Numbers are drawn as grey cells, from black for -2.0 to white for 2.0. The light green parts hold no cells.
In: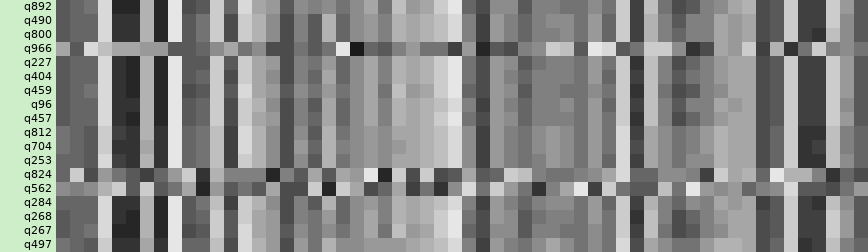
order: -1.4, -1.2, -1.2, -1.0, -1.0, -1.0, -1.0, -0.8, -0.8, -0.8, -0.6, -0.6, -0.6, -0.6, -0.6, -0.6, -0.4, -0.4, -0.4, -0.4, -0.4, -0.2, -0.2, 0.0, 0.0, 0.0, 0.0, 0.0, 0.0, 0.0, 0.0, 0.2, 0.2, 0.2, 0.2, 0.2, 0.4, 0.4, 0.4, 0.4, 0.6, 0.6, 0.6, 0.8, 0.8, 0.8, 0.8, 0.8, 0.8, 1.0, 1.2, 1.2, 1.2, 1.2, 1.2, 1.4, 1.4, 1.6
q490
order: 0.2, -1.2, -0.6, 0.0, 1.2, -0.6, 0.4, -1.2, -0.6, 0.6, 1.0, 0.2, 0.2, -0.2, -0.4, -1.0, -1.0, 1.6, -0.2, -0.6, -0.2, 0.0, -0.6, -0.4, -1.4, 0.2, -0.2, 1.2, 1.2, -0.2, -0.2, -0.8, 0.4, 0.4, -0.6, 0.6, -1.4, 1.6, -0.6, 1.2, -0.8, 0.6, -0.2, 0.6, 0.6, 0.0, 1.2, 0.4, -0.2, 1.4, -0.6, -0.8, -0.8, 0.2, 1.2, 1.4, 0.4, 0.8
q562
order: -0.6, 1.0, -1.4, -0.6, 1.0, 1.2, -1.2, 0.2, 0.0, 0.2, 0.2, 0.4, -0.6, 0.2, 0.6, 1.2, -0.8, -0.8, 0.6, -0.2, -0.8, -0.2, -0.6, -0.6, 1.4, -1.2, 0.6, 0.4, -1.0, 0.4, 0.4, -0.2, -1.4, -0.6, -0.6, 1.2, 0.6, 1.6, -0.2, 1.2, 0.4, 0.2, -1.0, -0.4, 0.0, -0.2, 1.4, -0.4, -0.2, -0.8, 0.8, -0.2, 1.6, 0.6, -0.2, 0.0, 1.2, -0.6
q459
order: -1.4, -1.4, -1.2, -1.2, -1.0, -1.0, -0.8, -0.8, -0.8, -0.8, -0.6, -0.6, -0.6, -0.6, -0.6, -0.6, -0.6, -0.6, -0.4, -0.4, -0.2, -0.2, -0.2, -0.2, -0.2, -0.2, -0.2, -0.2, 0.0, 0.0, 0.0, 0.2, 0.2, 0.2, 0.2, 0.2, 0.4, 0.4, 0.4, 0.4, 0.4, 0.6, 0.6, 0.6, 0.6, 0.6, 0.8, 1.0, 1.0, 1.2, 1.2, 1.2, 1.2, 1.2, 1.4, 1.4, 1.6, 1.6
q459
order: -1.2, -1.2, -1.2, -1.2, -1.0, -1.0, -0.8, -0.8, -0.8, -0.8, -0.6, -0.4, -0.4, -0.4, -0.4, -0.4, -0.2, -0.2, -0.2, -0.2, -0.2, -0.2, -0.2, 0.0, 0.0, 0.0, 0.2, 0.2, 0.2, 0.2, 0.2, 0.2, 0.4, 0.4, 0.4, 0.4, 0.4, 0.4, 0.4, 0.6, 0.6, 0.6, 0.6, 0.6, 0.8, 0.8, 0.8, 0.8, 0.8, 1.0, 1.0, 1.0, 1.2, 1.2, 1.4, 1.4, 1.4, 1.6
q497
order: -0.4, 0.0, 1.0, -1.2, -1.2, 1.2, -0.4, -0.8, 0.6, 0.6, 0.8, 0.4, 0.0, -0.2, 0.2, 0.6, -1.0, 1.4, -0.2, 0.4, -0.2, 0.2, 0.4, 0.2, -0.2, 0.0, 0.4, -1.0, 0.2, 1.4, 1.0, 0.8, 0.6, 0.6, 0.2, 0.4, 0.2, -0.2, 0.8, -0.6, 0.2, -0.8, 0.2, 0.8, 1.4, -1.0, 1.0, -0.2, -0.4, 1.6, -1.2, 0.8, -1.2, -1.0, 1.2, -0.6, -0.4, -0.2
q812

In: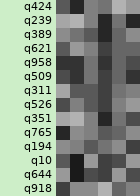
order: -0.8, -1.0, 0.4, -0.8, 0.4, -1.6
q644
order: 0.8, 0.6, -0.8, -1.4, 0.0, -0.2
q351
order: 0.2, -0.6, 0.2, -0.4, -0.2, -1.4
q389
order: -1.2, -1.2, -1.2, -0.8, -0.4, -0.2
q958
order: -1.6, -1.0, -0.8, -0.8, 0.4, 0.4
q644

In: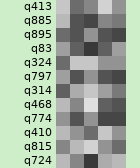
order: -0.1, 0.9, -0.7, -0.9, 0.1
q885
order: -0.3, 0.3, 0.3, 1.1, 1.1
q324
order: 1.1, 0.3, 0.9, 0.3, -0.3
q410
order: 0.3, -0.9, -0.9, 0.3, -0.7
q774
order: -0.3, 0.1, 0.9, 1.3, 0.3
q815

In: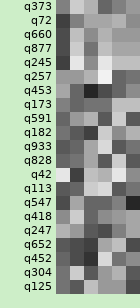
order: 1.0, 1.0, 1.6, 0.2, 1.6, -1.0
q245
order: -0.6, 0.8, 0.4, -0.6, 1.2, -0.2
q304
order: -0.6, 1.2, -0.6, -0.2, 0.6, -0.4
q828
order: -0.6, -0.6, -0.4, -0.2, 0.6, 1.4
q933
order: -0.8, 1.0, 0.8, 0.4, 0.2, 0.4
q660
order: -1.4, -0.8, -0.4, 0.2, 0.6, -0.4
q453

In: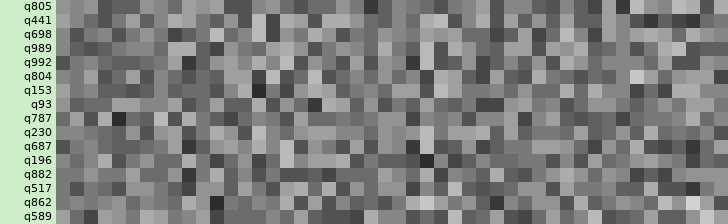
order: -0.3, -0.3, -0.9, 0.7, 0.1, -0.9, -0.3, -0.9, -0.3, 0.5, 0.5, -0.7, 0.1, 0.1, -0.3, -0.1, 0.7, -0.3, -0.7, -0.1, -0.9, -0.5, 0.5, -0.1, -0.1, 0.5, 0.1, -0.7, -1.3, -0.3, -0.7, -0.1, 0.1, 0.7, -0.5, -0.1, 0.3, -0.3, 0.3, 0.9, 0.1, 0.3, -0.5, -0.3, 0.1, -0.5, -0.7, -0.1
q196
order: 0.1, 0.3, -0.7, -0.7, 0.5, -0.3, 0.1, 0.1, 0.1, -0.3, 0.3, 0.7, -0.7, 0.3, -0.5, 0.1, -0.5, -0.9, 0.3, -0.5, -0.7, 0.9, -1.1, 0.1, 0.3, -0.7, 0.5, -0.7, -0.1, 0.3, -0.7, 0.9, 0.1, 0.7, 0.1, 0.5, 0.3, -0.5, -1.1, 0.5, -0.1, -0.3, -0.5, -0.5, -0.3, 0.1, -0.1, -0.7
q992
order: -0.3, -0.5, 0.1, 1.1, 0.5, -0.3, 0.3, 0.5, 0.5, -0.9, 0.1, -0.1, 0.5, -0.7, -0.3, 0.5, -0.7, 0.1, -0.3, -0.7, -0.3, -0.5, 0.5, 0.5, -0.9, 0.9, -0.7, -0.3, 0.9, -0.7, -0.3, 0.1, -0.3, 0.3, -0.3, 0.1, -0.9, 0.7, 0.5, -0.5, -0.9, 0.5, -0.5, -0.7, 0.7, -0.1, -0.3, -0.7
q804
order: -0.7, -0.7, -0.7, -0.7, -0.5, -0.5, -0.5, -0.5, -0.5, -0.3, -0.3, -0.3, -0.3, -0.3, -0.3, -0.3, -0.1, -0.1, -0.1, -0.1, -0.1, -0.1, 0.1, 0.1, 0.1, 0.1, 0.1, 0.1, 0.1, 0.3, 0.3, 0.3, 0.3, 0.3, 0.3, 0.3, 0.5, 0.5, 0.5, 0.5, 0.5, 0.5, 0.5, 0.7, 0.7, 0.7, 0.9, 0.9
q230

